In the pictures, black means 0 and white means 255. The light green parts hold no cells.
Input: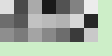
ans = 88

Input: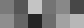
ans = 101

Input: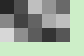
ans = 66

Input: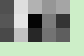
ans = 228

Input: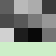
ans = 88

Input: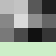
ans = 218
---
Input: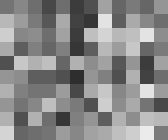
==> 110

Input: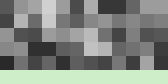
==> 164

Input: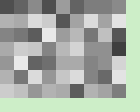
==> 138

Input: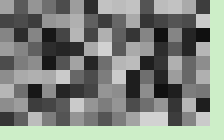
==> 149

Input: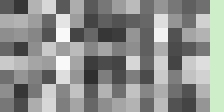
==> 179

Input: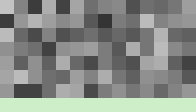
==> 60

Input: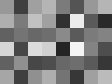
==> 160
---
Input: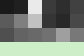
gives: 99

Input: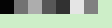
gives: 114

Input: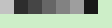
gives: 45

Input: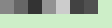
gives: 102

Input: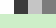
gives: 59

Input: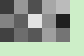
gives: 109

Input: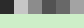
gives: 198

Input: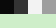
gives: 51
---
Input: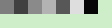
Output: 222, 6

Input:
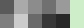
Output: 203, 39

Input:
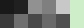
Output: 200, 25

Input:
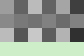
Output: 200, 48

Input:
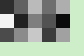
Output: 243, 11

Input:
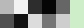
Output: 242, 5

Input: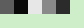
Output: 231, 9
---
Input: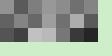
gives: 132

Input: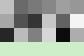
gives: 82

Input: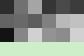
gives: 105

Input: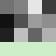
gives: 81

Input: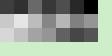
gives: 229

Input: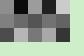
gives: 106

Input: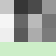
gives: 103

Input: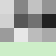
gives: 87

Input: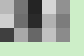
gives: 110
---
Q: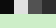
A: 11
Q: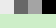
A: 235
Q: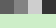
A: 94
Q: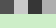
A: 81
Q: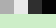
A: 174
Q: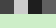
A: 67
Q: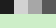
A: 29
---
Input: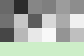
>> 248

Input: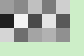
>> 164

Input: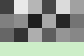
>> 94

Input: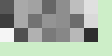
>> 135

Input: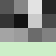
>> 156

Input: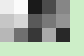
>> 55

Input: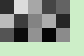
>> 146
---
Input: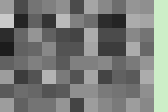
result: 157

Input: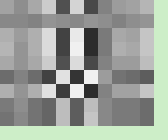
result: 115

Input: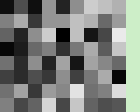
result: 128

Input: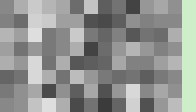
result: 136

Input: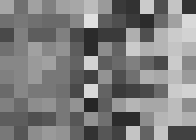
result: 120

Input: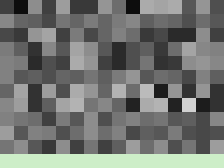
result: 117

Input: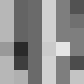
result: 183
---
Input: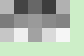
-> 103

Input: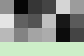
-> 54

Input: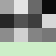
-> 105

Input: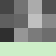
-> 171

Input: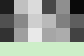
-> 219

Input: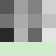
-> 130

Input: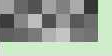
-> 82

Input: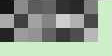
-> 91
